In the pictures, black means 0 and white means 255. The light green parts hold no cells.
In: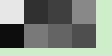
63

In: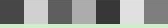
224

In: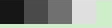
112

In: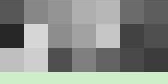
107

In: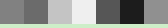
28

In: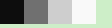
206

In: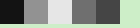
111

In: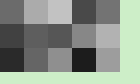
73

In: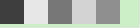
211
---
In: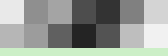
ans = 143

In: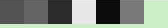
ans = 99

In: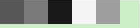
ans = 122

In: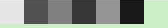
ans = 82

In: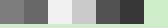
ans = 104

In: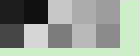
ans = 16
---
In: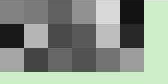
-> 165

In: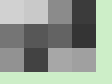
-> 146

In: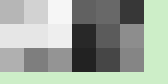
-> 176

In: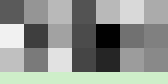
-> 192

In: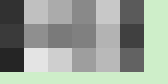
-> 37

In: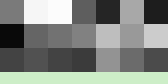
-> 67
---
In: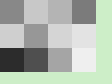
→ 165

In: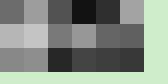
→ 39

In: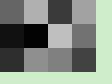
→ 128

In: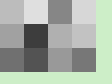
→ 153

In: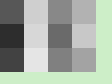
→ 128

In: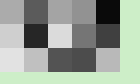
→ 83
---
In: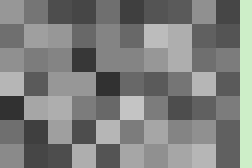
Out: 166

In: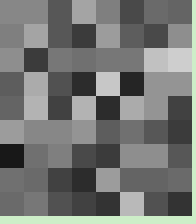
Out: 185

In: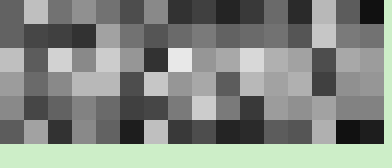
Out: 176

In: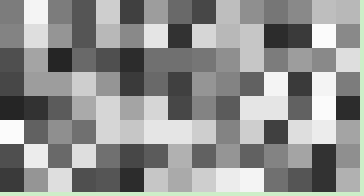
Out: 85

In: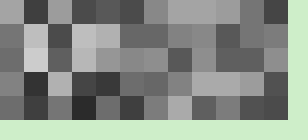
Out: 124
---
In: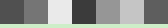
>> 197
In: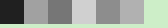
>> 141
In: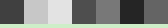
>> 37
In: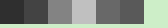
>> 104
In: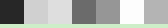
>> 253
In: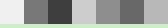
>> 104
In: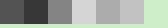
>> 172
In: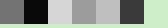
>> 191
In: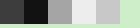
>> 237
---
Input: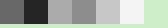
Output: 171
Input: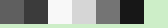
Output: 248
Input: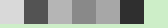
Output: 181
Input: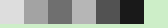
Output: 111
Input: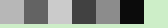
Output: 203
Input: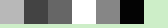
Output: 102
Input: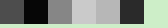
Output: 134
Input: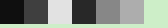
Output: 226
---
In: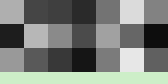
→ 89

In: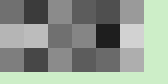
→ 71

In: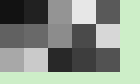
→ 202

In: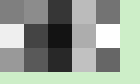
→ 89

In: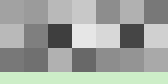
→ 112

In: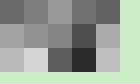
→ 212

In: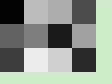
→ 235

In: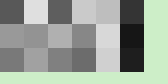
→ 161

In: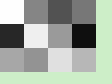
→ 147
